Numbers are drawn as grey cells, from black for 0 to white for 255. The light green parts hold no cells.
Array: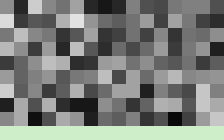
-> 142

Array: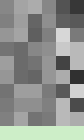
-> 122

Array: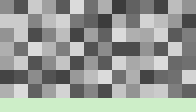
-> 126

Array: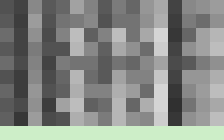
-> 182

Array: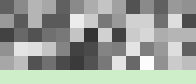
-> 181
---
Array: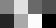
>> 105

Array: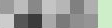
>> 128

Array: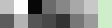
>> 168

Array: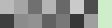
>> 202

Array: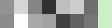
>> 205

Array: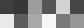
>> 211

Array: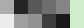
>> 110

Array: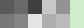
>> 200

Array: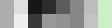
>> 134
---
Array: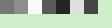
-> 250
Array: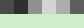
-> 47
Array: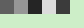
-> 95
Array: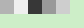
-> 179
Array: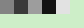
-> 131
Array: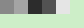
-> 136
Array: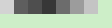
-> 78
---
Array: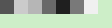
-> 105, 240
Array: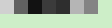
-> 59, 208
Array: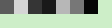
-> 25, 213
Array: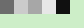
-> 167, 231
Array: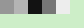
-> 18, 237
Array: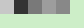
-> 121, 199
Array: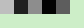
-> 141, 190
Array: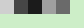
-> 27, 207
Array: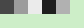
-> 235, 235
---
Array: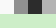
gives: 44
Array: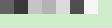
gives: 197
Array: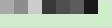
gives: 204
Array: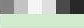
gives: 245
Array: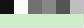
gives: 113
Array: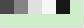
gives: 224
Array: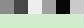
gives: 238
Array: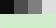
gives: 127
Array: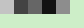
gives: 102
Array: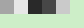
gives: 41
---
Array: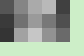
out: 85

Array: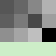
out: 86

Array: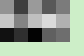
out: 147

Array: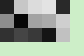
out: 33

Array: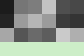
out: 28

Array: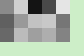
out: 138

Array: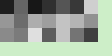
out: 30

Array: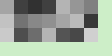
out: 165

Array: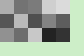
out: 174
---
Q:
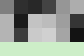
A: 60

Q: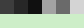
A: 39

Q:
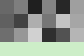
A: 151

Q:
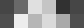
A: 237

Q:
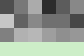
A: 177

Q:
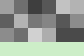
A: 111

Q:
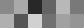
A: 85

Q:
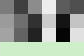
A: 99

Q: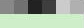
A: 113
